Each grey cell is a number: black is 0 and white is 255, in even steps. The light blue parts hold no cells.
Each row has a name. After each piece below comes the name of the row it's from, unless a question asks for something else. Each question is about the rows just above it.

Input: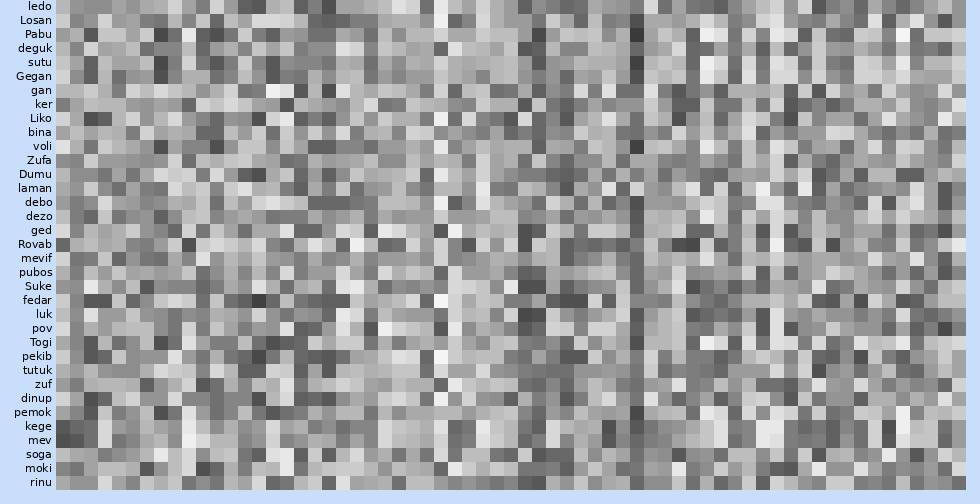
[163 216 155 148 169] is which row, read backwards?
mevif
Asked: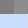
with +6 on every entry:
[131 147]
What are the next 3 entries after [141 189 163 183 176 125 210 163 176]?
[112 197 133]
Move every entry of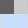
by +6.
[102 209]
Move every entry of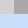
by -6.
[204 163]

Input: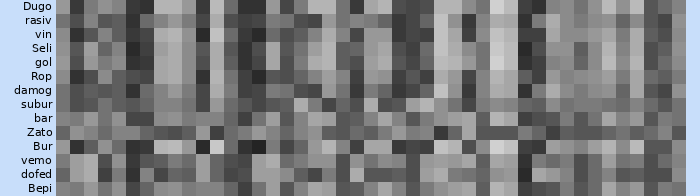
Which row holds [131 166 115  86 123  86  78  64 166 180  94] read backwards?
bar
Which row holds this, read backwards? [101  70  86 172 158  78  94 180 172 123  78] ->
gol
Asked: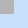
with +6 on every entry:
[186]
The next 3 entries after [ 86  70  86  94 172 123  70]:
[101  78 172]
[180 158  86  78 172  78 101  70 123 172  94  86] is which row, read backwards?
subur
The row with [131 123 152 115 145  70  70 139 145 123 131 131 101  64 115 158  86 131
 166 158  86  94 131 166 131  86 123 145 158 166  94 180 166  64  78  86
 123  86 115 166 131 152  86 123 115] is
bar

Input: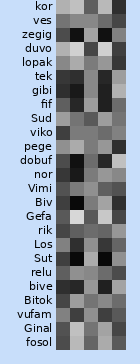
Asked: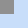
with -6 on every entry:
[138]
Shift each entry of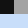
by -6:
[ 11 157]
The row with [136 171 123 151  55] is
lopak

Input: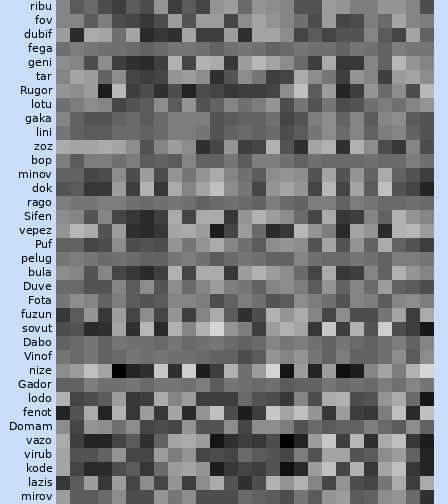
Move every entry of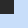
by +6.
[48]
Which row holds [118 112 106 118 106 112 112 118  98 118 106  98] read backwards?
Dabo

